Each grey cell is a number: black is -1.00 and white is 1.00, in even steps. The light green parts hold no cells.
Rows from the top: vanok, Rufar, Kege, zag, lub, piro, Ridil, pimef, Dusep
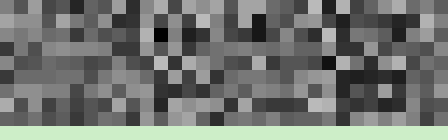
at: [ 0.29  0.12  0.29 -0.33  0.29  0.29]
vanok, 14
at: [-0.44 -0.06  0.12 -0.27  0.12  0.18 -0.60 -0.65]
Ridil, 6
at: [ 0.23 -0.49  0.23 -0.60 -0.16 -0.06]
piro, 13
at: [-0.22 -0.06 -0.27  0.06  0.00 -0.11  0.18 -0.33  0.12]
Ridil, 16

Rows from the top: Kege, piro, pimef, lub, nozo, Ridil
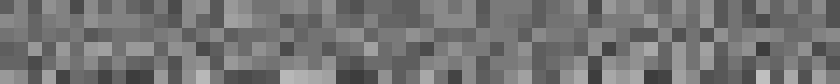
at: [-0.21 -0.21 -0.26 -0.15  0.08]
piro, 28
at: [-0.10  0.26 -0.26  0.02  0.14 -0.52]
lub, 50
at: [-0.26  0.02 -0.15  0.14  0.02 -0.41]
lub, 16
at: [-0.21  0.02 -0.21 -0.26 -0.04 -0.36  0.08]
nozo, 8
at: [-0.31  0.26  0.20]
piro, 16
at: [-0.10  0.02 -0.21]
pimef, 20

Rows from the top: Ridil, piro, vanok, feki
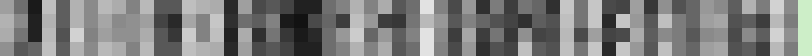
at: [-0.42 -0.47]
Ridil, 44
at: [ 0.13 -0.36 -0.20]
Ridil, 48
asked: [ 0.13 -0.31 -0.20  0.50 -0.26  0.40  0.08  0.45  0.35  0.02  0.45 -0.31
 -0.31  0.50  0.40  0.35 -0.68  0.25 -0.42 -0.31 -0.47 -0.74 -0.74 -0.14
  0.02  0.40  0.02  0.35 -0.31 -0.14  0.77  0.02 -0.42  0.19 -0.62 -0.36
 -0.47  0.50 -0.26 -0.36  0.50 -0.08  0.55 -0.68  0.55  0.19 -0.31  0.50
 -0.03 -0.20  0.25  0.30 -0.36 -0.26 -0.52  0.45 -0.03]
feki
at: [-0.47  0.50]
feki, 37
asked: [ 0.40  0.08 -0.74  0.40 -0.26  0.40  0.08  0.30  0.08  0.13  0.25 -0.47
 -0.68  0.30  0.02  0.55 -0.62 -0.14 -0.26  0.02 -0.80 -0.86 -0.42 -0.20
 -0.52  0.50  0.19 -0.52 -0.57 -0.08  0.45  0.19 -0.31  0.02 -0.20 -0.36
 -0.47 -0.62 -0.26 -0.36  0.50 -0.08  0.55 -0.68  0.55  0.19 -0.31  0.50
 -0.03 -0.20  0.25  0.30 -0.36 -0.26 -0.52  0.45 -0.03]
piro
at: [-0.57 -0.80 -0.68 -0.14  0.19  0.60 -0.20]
vanok, 21

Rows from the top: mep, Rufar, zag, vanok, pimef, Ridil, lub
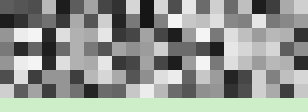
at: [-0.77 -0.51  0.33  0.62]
mep, 19
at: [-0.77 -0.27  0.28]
mep, 5
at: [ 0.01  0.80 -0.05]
Rufar, 18
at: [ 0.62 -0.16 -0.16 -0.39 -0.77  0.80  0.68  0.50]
vanok, 12

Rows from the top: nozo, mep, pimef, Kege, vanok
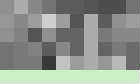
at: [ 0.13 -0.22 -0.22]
pimef, 4
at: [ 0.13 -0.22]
pimef, 4
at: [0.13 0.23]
mep, 9
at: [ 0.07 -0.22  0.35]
Kege, 5
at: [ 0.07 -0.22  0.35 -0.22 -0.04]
Kege, 5
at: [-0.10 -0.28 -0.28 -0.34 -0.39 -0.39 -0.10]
nozo, 4
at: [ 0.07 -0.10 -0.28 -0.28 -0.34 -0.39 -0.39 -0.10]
nozo, 3

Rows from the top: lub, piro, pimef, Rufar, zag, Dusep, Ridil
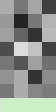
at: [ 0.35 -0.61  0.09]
Dusep, 2
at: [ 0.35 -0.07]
lub, 1
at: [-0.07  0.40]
piro, 3
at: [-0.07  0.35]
Ridil, 1
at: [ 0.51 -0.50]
Rufar, 3
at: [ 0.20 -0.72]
piro, 1
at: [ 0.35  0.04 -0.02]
Ridil, 2

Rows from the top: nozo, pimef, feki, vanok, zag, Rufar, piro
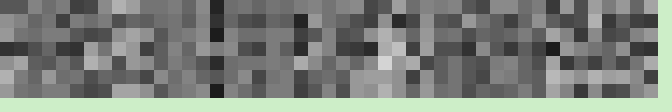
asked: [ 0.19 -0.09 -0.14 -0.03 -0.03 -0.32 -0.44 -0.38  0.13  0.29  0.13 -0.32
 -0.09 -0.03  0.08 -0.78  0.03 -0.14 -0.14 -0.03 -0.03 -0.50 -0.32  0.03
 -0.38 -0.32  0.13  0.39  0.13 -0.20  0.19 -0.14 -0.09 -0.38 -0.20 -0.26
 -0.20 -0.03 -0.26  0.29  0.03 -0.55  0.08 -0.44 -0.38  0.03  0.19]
feki
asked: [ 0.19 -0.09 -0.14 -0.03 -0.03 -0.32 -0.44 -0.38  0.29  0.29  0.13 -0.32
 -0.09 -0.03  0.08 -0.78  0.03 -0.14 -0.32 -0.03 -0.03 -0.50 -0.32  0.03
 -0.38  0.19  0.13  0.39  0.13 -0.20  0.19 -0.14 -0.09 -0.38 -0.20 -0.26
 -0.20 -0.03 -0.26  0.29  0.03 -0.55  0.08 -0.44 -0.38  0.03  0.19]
piro
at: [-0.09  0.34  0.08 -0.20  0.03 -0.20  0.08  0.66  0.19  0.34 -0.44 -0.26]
zag, 21

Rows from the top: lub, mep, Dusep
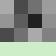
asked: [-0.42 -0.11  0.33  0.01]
Dusep
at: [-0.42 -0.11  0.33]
Dusep, 1

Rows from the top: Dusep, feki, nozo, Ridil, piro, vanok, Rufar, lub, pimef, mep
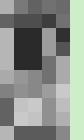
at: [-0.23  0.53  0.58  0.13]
lub, 1
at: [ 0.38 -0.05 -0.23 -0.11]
Dusep, 1
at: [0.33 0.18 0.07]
vanok, 1
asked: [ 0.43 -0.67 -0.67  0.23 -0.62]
nozo

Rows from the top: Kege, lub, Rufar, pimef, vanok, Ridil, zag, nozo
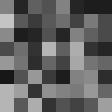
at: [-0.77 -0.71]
Rufar, 2
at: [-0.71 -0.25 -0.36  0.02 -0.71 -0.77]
Kege, 2
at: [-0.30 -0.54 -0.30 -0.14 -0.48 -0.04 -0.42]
lub, 2
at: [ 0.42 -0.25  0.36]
pimef, 4
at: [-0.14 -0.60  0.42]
pimef, 2
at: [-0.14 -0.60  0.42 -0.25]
pimef, 2
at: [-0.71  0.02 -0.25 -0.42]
Rufar, 5

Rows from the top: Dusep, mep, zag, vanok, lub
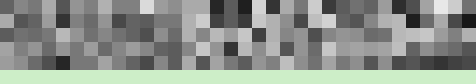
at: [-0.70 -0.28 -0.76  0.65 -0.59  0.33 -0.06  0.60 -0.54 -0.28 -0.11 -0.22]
Dusep, 16
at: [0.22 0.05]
vanok, 10

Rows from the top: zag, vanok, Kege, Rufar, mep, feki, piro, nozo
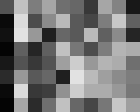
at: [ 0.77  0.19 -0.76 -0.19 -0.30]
Kege, 2
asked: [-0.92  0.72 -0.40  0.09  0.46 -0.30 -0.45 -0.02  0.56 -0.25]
vanok
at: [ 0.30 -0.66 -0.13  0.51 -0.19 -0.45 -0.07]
nozo, 2
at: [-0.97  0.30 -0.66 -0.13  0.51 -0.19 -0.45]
nozo, 1
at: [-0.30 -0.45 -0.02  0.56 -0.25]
vanok, 6
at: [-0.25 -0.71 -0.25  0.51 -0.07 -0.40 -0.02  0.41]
Rufar, 2
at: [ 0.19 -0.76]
Kege, 3

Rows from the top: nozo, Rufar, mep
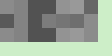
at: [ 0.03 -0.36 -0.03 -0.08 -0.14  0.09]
Rufar, 2
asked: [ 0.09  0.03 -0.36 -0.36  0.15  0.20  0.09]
mep
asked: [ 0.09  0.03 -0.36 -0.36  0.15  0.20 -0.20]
nozo
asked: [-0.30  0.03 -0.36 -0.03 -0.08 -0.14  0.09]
Rufar

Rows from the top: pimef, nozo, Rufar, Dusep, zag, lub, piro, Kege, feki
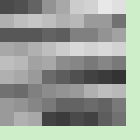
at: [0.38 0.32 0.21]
lub, 1
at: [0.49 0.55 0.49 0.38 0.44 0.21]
nozo, 2
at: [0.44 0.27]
zag, 2
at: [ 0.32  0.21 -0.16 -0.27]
lub, 2
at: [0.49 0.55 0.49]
nozo, 2
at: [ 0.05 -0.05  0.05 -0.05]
zag, 6
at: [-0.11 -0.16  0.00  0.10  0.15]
piro, 1

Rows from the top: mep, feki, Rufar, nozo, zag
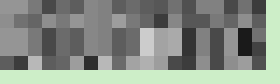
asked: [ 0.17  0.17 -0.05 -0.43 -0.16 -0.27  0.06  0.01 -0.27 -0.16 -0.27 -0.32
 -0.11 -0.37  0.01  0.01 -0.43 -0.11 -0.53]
mep
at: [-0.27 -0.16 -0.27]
mep, 9
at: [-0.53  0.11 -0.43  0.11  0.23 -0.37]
zag, 14
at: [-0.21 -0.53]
feki, 11
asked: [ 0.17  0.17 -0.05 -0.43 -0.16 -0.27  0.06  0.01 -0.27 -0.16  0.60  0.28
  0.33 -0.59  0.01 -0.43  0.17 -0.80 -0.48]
nozo
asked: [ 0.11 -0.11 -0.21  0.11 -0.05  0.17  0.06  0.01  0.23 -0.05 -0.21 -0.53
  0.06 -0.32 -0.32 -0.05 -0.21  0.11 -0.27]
feki

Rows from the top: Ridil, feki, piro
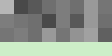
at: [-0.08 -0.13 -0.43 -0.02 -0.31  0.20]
feki, 2
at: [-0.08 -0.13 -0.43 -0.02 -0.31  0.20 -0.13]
feki, 2
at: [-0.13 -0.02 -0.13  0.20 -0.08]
Ridil, 4
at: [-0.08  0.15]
piro, 5
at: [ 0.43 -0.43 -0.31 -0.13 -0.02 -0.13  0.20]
Ridil, 1
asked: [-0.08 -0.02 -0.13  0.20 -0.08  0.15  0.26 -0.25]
piro

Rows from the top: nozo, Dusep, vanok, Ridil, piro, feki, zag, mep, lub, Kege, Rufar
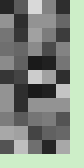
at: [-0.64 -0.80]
zag, 2
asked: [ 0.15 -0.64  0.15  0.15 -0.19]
Dusep

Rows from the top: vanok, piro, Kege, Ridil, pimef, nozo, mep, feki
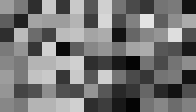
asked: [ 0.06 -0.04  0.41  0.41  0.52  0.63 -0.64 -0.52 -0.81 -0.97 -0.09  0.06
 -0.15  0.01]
feki
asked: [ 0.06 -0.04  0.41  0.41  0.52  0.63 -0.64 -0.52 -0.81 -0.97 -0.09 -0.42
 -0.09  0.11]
pimef

